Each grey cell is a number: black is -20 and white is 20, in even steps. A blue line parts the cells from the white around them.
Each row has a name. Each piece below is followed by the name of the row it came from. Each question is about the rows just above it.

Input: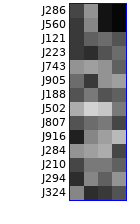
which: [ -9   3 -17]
J286
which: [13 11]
J502
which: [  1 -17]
J560
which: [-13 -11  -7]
J324

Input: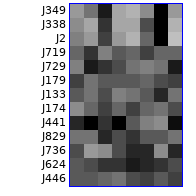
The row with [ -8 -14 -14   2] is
J736
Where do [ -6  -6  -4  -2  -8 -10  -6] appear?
J446

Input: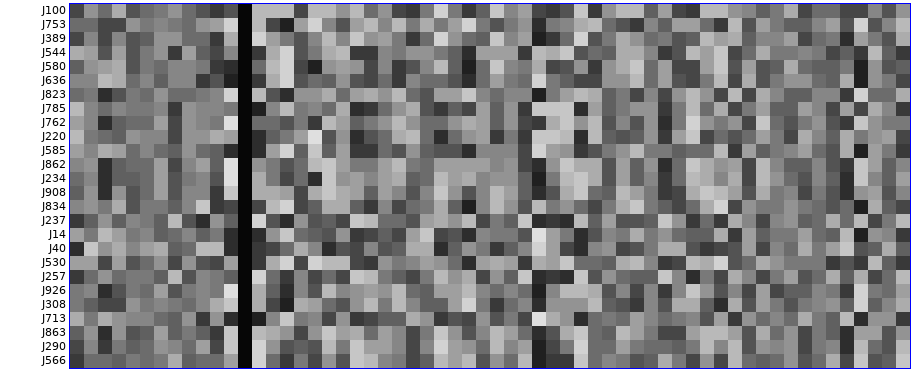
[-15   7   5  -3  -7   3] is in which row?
J308
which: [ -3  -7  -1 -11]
J762
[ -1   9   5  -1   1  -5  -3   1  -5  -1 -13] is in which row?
J14
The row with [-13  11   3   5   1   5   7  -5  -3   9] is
J234
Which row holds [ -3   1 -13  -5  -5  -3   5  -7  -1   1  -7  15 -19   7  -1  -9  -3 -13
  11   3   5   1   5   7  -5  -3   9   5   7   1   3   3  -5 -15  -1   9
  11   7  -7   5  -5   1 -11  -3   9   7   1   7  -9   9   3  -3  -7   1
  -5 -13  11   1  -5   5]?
J234
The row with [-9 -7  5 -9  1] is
J40
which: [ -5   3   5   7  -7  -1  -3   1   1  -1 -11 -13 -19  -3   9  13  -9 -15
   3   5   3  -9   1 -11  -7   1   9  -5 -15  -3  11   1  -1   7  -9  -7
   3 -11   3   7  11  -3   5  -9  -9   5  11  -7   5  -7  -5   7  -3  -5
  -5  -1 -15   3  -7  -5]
J580

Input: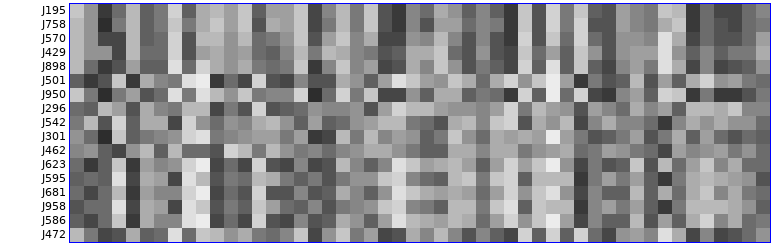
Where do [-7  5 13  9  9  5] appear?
J296
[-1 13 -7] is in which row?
J758
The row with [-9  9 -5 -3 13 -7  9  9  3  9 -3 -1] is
J570
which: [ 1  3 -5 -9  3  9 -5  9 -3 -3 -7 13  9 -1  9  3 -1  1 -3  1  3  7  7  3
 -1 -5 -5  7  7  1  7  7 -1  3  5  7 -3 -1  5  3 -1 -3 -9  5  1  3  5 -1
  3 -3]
J462
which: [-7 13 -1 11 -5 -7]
J195
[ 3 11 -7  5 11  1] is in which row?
J570

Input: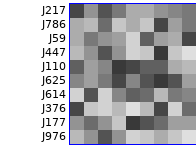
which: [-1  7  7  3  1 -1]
J217
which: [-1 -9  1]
J625
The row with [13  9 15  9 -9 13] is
J376
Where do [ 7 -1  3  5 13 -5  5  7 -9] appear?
J59

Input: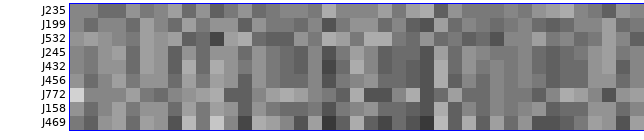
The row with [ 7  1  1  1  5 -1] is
J235
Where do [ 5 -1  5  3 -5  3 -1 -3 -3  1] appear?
J456
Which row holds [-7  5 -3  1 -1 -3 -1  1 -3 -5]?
J199
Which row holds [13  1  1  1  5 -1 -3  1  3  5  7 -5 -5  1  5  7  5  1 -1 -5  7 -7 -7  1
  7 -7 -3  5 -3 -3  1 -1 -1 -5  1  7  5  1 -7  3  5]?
J772
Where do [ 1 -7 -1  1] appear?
J456
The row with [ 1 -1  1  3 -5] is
J158

